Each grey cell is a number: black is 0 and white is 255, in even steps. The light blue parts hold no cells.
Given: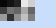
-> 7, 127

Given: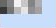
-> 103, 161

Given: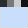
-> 44, 17

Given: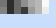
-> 116, 236

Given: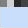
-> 128, 67

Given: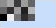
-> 142, 87

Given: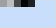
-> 159, 32

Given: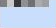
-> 128, 159

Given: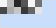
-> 245, 229
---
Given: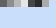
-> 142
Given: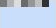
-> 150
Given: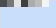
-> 172
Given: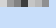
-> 157
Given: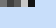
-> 90
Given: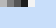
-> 126
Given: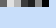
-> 101
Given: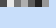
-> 120
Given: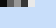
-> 96
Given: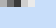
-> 177
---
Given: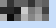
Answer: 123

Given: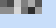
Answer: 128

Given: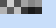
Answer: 162

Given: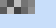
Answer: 188

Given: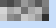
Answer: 168

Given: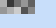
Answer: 112

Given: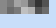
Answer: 94

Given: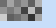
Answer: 66

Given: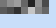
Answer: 34
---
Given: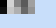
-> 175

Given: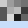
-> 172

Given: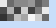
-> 64

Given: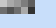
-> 109

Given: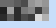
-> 135

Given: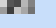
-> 197

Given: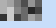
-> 106

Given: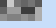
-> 60
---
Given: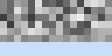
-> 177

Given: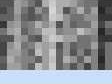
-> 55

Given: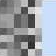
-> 202

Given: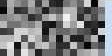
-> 196

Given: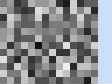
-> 28
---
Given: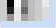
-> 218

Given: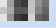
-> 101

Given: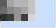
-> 196

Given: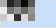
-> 147

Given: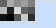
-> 84

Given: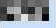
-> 53

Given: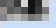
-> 119

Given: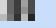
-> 75

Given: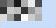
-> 191
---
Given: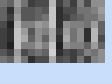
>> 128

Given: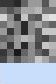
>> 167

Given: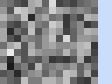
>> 56

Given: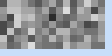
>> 115

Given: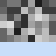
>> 189

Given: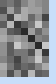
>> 93
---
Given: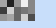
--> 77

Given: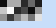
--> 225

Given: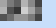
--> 68

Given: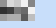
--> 190

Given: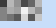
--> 197

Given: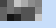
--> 196
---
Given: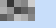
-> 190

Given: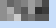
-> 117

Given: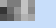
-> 138

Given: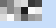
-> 99

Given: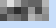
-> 180

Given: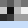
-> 60

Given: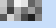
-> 74

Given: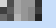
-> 150

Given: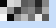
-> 117

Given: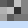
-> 94
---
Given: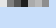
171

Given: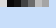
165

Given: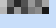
164

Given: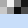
172

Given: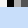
84

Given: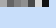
144

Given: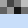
151

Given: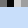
114

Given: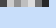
190
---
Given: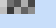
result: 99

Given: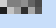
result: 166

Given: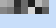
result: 31

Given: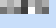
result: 142

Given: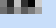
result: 124

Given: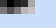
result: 183

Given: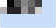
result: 91

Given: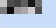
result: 208

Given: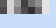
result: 103
